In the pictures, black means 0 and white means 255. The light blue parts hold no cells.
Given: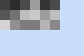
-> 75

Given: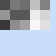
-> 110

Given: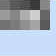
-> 79

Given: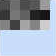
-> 76

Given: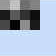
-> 111

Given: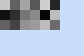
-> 165

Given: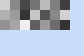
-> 73

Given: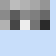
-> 178
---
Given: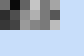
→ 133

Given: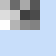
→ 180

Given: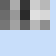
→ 96

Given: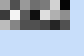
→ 70

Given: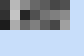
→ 92

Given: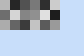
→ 195
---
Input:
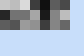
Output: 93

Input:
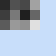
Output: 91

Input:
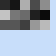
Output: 86

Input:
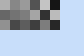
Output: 145

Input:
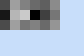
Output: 75

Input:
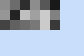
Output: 67

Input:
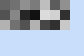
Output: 178

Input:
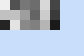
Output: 36
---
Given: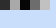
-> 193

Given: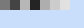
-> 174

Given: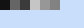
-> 151

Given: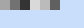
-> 187

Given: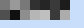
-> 37

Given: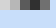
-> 112

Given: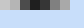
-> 54

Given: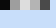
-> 74

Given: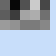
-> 71

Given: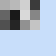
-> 101
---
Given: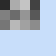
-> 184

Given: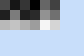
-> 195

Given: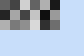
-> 122

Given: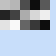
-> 249

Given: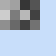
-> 105

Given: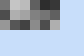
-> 86

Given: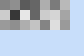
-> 143

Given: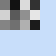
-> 112

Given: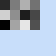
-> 164
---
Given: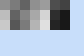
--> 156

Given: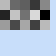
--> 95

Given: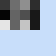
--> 110

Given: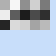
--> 143

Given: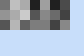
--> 159

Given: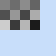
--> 109
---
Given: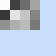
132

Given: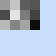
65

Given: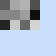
15

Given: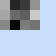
202

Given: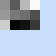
79

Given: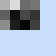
52
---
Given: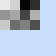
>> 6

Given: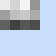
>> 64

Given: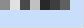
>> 40

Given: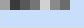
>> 58

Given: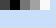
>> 2

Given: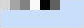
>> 4

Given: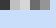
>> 56

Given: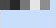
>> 39
